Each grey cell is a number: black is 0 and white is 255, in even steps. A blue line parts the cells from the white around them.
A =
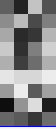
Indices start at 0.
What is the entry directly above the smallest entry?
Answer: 154
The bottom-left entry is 102
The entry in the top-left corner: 96
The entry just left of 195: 35
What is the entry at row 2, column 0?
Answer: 168
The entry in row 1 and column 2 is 74
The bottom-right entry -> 109
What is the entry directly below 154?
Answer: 14
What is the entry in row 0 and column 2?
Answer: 195
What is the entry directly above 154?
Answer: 229
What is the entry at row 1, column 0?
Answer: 140

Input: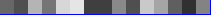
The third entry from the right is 95
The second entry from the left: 79
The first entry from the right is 131
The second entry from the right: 48

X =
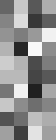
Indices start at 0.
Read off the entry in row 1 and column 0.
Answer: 132
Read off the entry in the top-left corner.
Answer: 102
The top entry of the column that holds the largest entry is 88
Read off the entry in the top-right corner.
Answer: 173
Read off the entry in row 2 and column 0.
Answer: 147
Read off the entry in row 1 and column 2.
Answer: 55
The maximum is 249
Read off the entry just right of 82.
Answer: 110
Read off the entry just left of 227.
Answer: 63
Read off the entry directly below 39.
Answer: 179
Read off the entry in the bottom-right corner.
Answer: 160
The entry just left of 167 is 32
